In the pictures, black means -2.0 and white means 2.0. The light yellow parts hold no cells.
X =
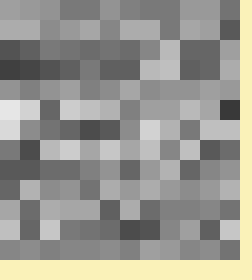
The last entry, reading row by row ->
-0.2
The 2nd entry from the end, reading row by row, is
0.2
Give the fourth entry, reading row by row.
-0.1
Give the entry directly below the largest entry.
1.4
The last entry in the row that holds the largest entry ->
-1.1
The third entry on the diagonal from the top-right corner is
-0.4
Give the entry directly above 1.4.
1.6
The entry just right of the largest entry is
1.3
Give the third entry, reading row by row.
0.3
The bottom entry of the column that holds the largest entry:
0.1
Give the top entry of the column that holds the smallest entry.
-0.2
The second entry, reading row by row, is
0.4
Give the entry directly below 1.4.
-0.1
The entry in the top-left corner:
0.5
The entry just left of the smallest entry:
0.6
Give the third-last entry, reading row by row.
0.1
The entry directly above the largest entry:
0.3
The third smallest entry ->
-0.9
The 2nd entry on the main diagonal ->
0.7
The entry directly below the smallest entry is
1.0

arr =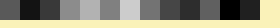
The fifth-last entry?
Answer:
-0.9
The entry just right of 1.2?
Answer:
-0.2
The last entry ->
-1.5
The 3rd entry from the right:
-0.5
